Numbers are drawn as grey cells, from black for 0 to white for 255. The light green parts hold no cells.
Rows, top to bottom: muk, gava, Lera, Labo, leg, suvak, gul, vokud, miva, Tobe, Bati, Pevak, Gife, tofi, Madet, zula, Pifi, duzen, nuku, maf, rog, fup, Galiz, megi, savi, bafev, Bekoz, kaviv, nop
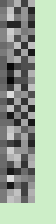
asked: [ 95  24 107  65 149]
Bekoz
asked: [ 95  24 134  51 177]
Pifi
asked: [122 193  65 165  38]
zula
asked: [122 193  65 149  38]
gava
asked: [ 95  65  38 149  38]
rog

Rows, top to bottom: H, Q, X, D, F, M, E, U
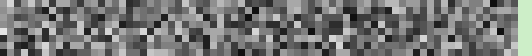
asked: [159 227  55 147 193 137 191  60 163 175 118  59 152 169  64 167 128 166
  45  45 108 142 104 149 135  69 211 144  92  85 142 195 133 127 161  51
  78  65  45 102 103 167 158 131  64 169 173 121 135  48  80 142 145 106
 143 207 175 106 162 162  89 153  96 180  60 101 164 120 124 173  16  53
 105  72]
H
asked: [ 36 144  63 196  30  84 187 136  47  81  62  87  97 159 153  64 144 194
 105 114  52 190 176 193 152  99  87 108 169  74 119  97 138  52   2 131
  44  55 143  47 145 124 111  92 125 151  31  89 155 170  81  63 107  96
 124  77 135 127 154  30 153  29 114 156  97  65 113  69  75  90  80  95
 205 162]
U
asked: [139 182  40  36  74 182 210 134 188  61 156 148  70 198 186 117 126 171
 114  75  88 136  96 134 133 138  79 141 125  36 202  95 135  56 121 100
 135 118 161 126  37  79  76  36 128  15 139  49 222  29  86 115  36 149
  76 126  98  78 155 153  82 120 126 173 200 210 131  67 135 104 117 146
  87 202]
E
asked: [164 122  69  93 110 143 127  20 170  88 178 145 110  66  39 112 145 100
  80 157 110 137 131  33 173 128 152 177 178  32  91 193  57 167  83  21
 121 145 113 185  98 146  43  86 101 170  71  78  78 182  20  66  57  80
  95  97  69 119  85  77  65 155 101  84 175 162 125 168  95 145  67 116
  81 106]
X
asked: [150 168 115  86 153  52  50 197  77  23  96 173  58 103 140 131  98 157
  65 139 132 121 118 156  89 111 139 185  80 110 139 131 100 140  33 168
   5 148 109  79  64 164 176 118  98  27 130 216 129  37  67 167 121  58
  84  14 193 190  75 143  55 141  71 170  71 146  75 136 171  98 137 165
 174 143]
Q

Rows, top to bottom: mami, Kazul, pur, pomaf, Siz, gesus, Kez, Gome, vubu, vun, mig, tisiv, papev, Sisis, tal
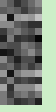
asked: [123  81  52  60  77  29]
tal
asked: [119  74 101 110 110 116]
Sisis
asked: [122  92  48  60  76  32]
tal
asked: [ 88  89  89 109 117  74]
Kez

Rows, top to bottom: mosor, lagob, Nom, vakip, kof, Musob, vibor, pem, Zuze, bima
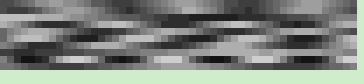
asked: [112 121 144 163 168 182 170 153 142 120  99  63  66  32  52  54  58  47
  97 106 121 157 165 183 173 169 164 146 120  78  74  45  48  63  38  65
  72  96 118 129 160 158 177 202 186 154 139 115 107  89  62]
kof
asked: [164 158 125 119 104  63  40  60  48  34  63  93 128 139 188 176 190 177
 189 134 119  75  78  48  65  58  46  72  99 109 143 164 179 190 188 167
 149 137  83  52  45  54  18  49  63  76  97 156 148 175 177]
vakip
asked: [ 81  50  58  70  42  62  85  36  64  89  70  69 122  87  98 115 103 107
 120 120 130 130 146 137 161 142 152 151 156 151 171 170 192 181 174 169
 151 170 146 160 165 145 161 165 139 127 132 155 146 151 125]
pem
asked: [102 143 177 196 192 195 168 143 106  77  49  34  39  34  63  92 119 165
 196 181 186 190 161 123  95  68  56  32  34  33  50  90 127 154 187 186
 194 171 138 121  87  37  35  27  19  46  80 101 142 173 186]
Musob
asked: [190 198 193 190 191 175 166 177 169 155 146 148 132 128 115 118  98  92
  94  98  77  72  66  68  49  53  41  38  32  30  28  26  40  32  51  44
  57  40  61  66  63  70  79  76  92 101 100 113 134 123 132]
Nom

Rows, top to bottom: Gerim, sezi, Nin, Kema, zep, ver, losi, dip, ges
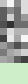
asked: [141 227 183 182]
zep
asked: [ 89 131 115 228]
sezi
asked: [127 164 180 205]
dip
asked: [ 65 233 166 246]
ver

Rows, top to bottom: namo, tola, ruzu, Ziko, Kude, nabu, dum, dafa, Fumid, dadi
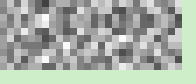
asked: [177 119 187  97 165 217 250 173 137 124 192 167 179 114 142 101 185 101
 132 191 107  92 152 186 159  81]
ruzu
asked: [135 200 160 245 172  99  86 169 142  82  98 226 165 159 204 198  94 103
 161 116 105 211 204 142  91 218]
Kude
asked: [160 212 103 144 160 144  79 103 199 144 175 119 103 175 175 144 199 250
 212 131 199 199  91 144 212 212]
nabu
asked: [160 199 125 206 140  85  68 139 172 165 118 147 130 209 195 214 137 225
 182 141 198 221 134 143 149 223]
namo

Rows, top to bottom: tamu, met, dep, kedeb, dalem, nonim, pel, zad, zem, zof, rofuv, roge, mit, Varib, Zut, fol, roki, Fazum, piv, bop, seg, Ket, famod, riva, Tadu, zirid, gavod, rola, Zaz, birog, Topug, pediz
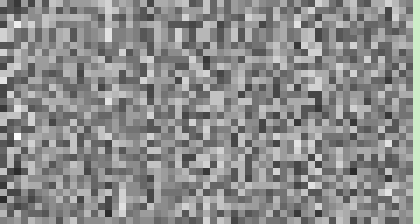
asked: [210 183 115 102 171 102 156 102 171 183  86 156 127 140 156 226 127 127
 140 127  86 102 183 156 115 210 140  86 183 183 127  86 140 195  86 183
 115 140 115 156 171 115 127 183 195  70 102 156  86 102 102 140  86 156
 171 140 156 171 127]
nonim
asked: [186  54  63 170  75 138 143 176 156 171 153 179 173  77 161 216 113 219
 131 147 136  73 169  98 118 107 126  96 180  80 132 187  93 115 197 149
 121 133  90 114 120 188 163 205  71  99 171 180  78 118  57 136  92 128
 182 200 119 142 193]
rola
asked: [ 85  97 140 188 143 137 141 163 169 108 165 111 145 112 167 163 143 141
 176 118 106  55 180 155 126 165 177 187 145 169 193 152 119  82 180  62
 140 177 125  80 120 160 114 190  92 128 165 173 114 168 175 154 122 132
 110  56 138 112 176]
zirid
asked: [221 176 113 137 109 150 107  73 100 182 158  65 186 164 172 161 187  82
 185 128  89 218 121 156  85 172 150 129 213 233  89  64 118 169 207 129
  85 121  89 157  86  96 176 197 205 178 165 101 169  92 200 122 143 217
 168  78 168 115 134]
rofuv
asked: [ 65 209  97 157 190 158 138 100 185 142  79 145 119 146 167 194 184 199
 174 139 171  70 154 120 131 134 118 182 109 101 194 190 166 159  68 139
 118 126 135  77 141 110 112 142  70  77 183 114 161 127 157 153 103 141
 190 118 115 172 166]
Varib

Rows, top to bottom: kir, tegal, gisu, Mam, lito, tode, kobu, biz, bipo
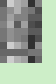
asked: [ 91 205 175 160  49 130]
kir
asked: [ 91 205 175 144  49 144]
kobu
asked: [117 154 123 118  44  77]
tode
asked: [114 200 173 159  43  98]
bipo

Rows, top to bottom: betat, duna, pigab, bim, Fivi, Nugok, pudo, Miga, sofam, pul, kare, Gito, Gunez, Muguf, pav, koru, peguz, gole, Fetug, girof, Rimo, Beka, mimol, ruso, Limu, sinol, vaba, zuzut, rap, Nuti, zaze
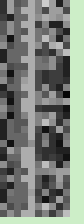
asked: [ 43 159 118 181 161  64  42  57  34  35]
Beka
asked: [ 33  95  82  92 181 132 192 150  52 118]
gole
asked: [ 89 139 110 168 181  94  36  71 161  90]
sinol
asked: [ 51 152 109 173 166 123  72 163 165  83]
duna
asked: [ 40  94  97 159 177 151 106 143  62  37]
sofam
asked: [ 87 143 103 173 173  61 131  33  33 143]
bim

